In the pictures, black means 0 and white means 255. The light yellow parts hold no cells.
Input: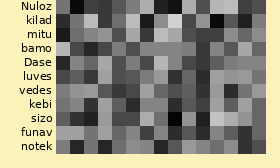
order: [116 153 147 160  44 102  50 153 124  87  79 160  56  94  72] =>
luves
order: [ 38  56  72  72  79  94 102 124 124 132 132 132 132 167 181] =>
Dase
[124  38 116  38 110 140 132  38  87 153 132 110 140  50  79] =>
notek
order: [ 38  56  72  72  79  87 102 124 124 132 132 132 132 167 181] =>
bamo
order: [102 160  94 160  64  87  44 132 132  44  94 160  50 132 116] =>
kebi
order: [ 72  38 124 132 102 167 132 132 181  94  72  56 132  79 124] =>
Dase

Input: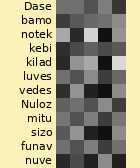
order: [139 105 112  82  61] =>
luves
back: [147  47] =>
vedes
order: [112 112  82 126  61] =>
funav
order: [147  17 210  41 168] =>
notek
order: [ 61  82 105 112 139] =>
luves
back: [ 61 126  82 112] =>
funav
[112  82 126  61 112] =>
funav

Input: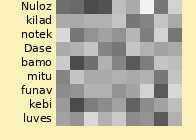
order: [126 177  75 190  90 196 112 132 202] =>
bamo
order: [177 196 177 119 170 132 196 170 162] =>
Dase
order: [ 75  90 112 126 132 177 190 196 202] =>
bamo
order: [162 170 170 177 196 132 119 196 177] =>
Dase
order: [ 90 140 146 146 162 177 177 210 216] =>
funav
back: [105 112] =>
Nuloz

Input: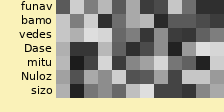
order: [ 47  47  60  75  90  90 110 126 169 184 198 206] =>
funav
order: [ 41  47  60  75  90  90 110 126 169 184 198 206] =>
bamo

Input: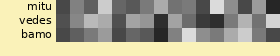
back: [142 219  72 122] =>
mitu
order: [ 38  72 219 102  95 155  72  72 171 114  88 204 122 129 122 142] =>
mitu
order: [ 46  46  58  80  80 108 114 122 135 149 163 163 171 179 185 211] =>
vedes
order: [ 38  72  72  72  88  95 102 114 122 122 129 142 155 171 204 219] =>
mitu
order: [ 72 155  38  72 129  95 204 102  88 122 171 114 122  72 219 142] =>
mitu
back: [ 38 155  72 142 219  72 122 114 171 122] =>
mitu
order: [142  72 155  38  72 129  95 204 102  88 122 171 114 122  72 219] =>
mitu

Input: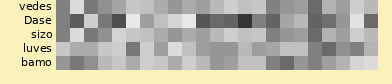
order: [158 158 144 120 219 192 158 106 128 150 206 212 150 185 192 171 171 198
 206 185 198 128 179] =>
sizo
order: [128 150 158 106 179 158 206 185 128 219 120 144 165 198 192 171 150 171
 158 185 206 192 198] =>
vedes
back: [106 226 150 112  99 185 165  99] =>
Dase

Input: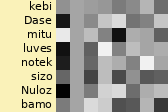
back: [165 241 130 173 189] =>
notek
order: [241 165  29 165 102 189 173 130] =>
notek
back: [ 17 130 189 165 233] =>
mitu
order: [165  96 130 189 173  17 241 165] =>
luves

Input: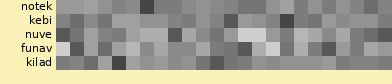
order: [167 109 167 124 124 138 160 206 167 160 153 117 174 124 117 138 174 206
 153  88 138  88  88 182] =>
funav
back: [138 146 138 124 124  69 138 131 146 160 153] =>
notek
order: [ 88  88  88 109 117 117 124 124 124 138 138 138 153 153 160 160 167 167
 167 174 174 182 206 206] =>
funav
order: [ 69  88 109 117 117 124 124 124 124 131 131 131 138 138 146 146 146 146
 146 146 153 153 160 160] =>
kilad
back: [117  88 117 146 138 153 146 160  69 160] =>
kilad
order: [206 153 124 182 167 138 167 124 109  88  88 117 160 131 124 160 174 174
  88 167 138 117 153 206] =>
nuve
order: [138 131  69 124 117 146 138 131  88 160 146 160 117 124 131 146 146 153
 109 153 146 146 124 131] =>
kebi

